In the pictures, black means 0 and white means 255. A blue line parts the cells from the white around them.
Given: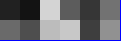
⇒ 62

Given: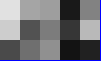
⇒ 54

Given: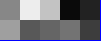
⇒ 115

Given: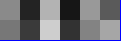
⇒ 131

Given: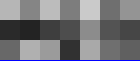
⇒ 83

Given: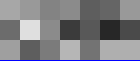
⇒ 39

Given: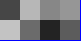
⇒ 35

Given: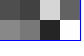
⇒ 37

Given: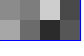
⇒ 43
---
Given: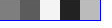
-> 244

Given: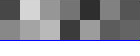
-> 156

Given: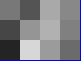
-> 215

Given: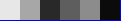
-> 94

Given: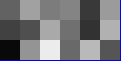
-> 105

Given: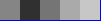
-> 117

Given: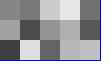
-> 100

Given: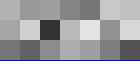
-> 159
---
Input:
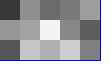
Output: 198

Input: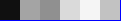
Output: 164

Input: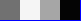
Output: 245

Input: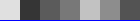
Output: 53

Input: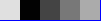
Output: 2

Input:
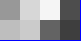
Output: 203

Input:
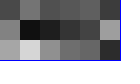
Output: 214
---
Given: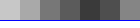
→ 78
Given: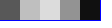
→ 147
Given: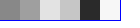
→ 42
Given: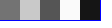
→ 250
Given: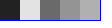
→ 148
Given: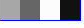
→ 252
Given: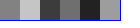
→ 34
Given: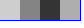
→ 52
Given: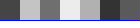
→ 51
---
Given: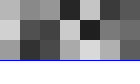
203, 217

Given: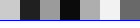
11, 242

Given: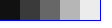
103, 236

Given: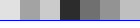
44, 225

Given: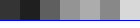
148, 216

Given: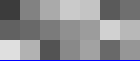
144, 223

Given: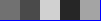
209, 209

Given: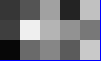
180, 239
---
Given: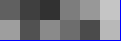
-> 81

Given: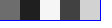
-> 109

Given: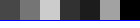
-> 204

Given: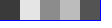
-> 58

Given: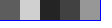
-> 93

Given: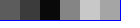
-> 59

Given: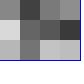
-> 58

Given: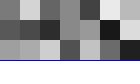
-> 206
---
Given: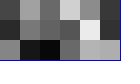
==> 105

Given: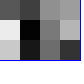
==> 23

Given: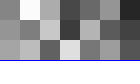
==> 119

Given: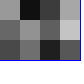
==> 111

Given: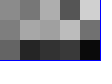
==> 50

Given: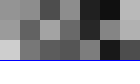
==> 125

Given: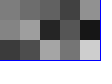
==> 165

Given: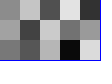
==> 182
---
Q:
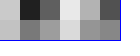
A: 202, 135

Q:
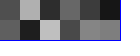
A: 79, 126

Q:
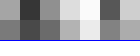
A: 165, 172

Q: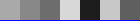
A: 169, 95

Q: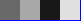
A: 105, 224

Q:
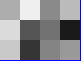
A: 173, 153

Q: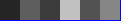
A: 37, 134
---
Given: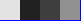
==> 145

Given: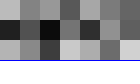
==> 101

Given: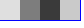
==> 202

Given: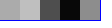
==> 141

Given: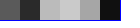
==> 16

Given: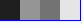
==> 229
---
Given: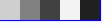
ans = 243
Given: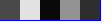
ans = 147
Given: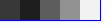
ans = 146
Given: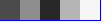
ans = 181
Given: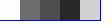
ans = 40
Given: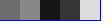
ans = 54
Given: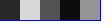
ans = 13
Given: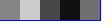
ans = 16
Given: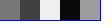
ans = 10
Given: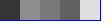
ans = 98
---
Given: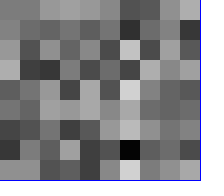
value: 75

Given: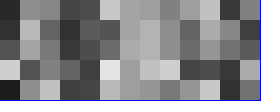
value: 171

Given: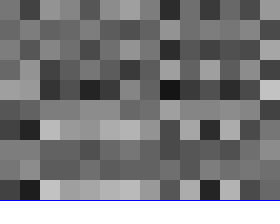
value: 111

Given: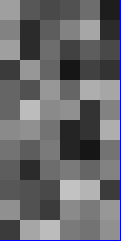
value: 151

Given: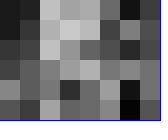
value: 113

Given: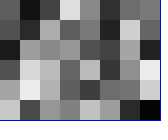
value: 207

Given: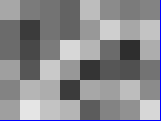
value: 139
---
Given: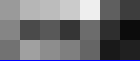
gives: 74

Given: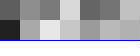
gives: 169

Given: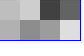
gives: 141

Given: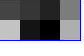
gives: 20

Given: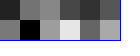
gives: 0

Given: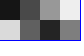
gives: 96

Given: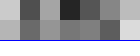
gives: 106

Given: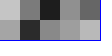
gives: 43
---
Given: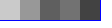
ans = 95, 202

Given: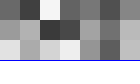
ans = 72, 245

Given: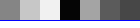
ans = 5, 241

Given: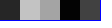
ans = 164, 195

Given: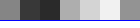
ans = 174, 241

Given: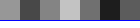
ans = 195, 195

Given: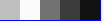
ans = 114, 251

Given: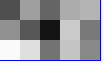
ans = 20, 250

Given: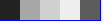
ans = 208, 238
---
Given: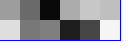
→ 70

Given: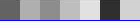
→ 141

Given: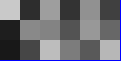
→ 45

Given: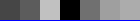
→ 92

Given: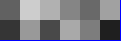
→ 73

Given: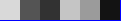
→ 84

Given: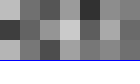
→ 77
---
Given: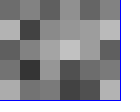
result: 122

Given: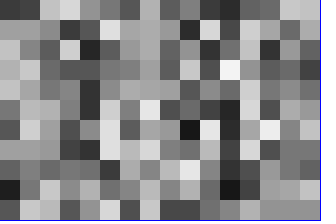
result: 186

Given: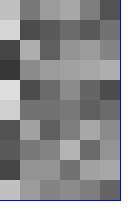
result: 132

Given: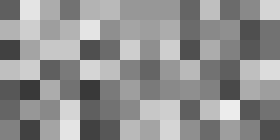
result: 164

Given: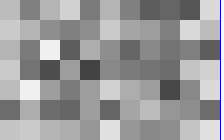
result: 180
